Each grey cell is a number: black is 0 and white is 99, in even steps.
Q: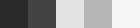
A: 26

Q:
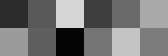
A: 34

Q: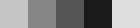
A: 52

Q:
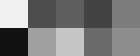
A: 30

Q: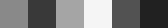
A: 22

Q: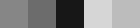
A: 42

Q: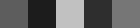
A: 11

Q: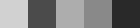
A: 29
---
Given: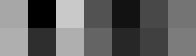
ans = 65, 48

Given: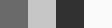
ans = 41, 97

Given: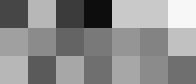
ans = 27, 43

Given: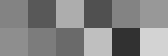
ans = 51, 82

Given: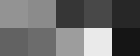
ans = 57, 8

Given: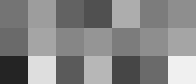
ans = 45, 93

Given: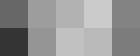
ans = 40, 48
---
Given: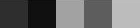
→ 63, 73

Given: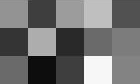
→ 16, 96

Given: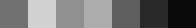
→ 67, 81

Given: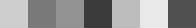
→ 23, 91

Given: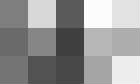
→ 25, 98

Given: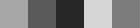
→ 15, 83

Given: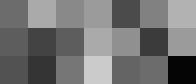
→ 66, 79

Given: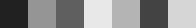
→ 90, 90
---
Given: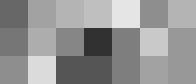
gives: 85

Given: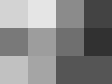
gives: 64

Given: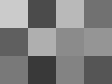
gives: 22

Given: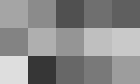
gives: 21

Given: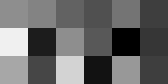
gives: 27

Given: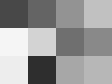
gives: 18

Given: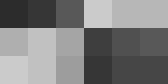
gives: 75

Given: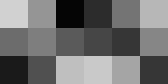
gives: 31

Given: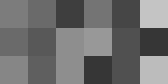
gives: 37
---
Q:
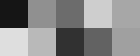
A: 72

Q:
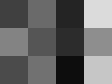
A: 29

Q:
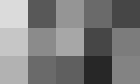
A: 41

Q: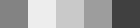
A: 92

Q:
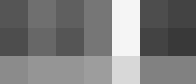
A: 61

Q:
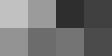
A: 57
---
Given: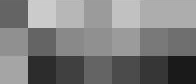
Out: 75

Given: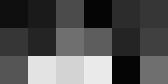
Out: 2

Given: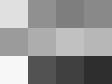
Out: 56

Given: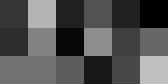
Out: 32

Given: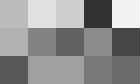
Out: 80

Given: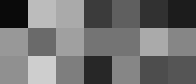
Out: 37
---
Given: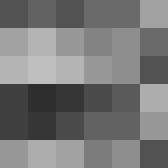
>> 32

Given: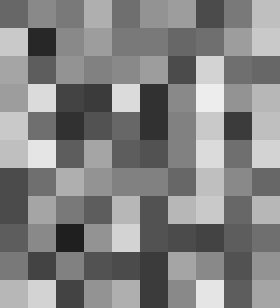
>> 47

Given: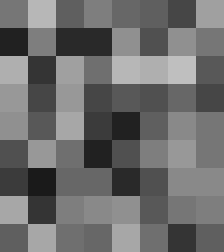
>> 37

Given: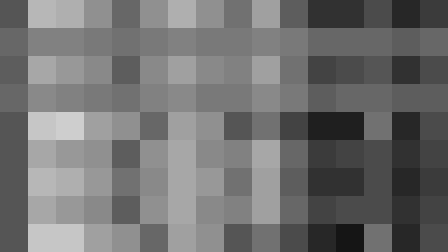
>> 68

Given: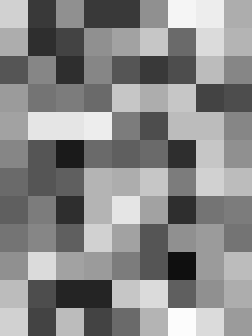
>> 56

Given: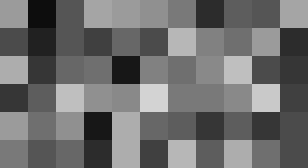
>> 33
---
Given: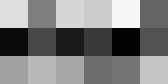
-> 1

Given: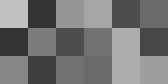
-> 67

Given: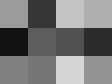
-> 32

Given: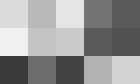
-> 35

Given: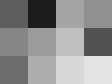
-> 74

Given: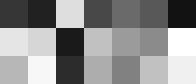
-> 54

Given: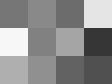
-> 64

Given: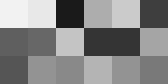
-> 20

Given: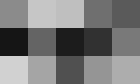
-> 19
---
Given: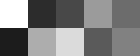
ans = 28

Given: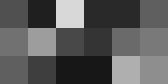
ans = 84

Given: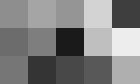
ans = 58

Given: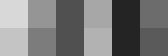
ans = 31

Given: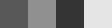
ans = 20

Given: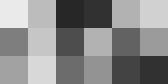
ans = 15

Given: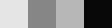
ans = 71

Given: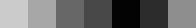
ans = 40

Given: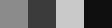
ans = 78

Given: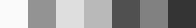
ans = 86
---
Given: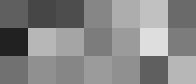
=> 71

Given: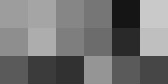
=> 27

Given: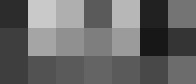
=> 42

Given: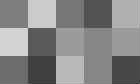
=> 28

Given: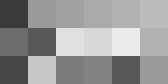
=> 60

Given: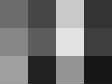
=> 9

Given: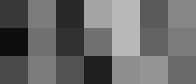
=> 41
